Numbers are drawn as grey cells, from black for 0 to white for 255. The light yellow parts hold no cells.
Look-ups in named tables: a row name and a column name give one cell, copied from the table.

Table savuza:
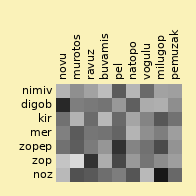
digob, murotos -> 126
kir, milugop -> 87
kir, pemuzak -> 114
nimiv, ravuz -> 162
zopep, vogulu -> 113
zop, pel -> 71
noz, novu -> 185

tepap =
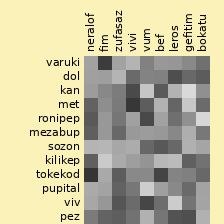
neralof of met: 98
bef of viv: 109
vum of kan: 197
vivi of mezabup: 153
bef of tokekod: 68
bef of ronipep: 162
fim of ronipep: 152
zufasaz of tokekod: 93
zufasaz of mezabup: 104
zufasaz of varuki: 162
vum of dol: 131
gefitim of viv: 116
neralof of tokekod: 53
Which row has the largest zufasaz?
dol

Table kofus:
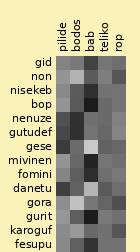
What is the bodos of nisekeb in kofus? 90
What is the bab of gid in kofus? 66
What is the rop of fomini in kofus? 120
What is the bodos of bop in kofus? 89
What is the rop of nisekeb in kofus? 115
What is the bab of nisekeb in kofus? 47
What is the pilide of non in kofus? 148
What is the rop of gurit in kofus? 113
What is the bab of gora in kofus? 119
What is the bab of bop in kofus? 28
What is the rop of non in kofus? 86
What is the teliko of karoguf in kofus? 113
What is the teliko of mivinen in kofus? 118
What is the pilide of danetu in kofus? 63
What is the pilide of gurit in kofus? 150
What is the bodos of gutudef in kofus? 48
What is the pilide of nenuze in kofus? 81
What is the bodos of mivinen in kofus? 103
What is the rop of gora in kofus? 79
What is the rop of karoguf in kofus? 86

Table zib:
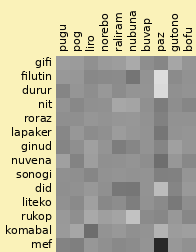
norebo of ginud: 148
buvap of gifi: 142
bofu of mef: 145
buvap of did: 147
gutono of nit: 142
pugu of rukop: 153
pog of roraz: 143
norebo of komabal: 147
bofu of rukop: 135
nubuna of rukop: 194
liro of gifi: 144
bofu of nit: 134
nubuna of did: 118
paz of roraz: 129
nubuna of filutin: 117
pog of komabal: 166
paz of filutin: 221

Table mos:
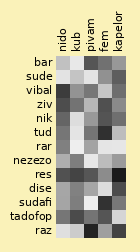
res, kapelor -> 27
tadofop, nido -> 118
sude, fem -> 145
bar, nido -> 193
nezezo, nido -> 174
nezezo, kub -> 126
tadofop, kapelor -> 213
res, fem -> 140
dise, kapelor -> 76
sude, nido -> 227
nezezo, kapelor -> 155
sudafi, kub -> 126
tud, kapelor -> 189
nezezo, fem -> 188
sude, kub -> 196
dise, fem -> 221
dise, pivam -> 166
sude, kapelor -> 94
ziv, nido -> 77

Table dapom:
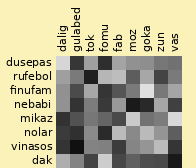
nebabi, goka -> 41
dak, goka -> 77
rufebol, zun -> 68
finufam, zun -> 121
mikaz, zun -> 124
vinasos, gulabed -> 16
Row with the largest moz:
mikaz

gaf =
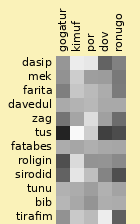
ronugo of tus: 76
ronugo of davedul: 169
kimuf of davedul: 179
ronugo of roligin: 137
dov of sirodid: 132
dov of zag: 160
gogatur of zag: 116
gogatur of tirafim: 146
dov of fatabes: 168
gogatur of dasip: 150

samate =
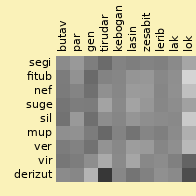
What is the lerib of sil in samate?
139
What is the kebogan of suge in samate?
137
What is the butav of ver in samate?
124
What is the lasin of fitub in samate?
149
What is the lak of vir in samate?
128
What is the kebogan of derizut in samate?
135
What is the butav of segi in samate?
139

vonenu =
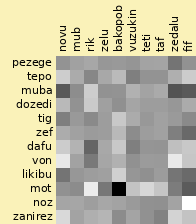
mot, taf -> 197
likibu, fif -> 106
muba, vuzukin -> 177
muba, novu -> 89
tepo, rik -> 135
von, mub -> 162
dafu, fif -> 200
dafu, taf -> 148
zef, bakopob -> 185
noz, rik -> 158
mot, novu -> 145
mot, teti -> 215
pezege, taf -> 164
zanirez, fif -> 195
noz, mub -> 166
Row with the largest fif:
noz

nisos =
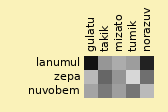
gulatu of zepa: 185
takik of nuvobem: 121
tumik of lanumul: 157
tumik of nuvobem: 117
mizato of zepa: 149
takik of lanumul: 150
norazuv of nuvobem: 186
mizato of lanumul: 172
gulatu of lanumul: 18
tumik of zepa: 215
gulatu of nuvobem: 164

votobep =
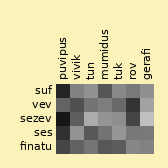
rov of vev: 52
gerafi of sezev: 192
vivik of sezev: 94
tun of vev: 116
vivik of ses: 147
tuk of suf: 136
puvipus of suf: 37
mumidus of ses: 115
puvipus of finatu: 69
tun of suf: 145
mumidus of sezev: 148
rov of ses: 120
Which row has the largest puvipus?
vev

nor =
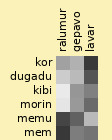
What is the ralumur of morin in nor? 229
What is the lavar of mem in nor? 115
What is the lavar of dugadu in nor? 84
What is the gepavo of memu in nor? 97
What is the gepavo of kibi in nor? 150
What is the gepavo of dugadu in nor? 186
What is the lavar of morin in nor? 106
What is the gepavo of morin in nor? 153
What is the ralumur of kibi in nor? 234
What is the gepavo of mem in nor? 125
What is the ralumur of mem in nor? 56
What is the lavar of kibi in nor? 128
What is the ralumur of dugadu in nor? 204
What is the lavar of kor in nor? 57
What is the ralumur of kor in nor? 161
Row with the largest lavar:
memu

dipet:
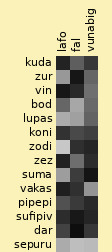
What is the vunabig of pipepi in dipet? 41
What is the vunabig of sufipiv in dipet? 37
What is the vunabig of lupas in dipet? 99
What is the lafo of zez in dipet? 33
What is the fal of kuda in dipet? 94
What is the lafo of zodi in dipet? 199
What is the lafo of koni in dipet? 50
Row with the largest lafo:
zodi

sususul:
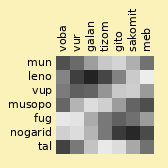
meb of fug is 156
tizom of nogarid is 120
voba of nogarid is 208
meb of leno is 237
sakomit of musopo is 100
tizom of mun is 200
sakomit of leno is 202
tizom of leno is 70
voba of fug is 232
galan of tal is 195
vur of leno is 63
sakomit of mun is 175
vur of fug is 227
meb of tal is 113

